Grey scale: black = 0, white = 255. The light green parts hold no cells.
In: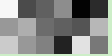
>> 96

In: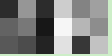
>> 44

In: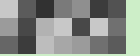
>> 49

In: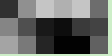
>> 197

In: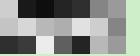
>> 14

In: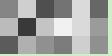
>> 79

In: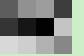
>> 157
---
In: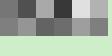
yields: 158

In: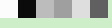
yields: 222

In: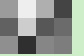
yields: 134

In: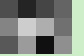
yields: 16

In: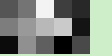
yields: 0

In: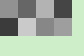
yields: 135

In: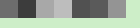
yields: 90

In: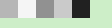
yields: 202

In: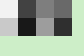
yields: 157
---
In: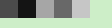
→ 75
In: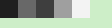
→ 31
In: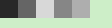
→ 40
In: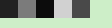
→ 33
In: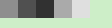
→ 142
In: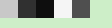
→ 200
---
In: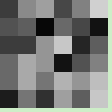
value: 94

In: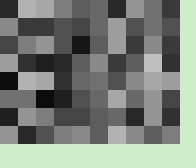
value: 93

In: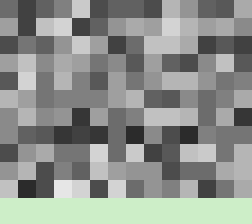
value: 117

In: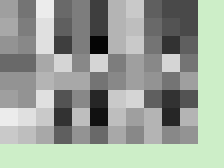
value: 136

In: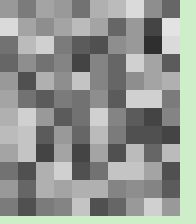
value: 208
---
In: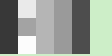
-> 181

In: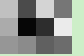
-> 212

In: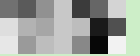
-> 145

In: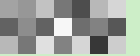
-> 194

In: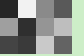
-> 138

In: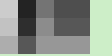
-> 116

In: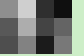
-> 47
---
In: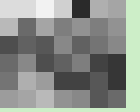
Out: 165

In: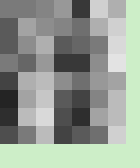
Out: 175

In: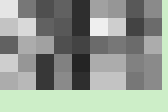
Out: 138

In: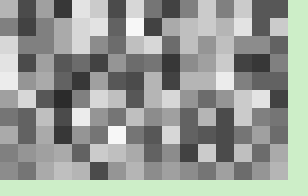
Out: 87

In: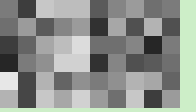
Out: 123

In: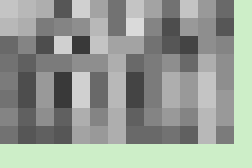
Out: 105
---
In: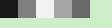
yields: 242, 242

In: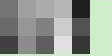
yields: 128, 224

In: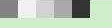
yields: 210, 241

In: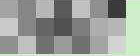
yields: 80, 211

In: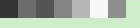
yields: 132, 248

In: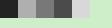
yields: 120, 216

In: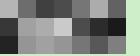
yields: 202, 202

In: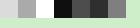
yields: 15, 255

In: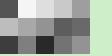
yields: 147, 245

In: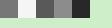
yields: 89, 245
